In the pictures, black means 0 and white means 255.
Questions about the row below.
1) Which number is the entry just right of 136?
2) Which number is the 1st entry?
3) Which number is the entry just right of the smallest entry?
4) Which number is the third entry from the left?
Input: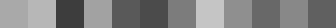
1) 96
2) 169
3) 162
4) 61

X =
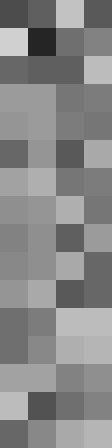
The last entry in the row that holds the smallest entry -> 130
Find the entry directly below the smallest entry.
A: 95
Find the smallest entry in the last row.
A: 103
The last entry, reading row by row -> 181
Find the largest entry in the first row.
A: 194
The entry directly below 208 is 103
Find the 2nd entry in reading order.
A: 95
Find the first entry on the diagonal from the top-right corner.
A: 89
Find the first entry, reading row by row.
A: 76
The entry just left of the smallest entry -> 208
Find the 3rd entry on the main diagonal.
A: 95
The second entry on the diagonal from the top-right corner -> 111

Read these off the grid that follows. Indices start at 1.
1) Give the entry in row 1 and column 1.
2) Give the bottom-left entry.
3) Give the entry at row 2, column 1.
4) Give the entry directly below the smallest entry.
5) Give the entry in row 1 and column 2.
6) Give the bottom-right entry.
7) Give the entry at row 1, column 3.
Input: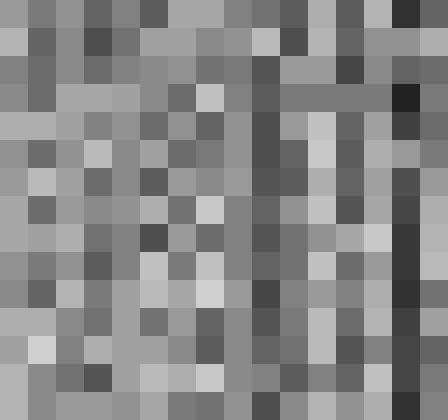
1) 153
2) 179
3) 179
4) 65
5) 122
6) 129
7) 145

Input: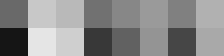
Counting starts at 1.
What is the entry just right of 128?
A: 177
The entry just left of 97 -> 56
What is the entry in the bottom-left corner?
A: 21
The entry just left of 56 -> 207
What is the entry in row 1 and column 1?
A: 105

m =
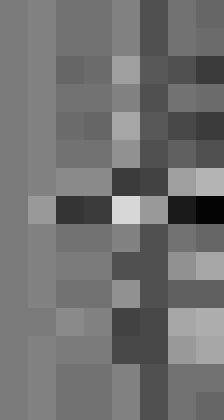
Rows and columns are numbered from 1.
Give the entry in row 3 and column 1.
122
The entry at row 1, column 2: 130
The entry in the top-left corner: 122
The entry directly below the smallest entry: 102
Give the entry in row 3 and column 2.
130
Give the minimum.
4
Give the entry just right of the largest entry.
153
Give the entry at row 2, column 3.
114
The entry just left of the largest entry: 59
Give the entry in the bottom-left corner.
122
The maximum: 215
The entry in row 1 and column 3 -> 114
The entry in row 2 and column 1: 122
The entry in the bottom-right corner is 102
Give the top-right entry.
102
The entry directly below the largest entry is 130
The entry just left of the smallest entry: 26
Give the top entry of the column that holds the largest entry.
130

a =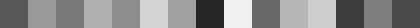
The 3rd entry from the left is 120
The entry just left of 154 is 88
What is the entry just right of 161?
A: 38

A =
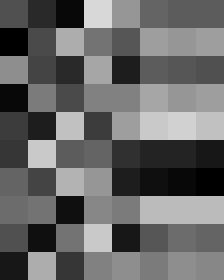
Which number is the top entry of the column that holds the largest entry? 216
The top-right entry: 92
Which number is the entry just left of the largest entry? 8
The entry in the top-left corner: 80
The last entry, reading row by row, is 135
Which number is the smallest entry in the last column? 0
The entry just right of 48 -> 35
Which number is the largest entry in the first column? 142
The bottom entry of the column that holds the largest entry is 129
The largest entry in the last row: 173
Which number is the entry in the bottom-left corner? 23
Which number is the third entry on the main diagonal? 41
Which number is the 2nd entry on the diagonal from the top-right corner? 150
